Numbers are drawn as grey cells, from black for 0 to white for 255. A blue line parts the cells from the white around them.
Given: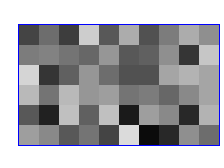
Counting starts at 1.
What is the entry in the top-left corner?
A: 68
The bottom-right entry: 109
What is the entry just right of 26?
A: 158
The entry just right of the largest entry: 11
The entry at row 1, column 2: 109
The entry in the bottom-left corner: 158
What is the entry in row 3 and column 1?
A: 213
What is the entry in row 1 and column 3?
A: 61
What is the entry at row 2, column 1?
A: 124
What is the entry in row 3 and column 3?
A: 96
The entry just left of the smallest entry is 219
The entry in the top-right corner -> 143

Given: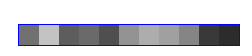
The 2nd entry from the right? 57
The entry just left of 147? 79
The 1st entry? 113

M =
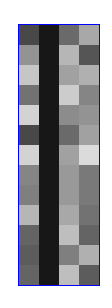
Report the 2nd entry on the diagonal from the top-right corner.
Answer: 182
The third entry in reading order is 106
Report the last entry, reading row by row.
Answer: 92
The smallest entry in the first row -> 23
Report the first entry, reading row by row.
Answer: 72
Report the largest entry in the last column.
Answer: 219
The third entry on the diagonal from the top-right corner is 23
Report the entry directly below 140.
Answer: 106
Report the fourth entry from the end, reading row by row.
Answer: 100
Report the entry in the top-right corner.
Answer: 168
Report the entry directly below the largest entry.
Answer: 121
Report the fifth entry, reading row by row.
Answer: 147
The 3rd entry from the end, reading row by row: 23
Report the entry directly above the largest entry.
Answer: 161
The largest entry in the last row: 190
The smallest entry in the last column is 85

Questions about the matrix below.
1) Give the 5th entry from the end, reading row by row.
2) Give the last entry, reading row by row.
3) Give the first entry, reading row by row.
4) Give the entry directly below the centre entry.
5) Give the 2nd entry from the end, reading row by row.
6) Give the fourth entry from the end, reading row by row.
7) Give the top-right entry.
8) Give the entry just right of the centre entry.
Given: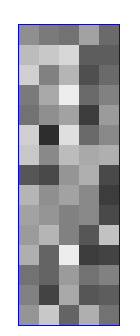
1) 149
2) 114
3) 143
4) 162
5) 175
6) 200
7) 106
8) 175

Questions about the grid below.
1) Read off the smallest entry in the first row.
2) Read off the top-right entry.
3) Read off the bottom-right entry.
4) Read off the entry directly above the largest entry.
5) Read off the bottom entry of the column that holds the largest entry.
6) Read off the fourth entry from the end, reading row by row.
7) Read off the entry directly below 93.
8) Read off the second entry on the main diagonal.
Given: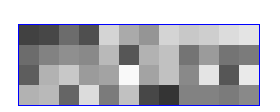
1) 65
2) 228
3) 137
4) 86
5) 193
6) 130
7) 178
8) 130

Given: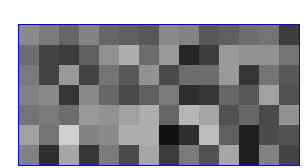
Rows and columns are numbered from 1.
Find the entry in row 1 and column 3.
102
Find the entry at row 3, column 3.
153
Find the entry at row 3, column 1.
122
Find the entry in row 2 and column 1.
109
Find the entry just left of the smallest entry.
174
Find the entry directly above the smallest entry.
102
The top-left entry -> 138
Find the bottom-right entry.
68
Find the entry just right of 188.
95
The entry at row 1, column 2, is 122
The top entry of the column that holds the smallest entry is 138
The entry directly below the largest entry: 166
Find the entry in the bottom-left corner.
130
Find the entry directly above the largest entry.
109
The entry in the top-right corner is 60
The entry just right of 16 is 46
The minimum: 16
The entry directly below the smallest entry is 60

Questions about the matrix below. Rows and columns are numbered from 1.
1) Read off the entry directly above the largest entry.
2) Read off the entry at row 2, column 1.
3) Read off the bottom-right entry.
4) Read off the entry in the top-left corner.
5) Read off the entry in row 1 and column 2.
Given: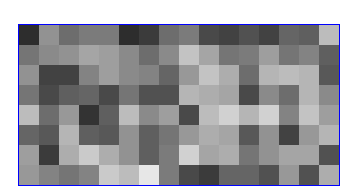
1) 95
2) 117
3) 173
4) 45
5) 146

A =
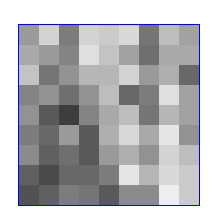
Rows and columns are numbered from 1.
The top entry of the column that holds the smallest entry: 124
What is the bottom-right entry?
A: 203
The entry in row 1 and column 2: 211
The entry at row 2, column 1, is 169
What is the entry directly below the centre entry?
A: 175
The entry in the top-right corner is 162
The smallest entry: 61
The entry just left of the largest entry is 139
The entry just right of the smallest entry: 132
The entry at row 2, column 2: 154
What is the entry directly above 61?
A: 111
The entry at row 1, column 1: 154
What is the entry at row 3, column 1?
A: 195
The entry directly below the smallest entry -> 154
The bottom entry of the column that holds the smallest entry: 124
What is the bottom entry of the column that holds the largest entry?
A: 238
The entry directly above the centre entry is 189
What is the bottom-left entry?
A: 82
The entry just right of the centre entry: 189
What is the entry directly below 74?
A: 96
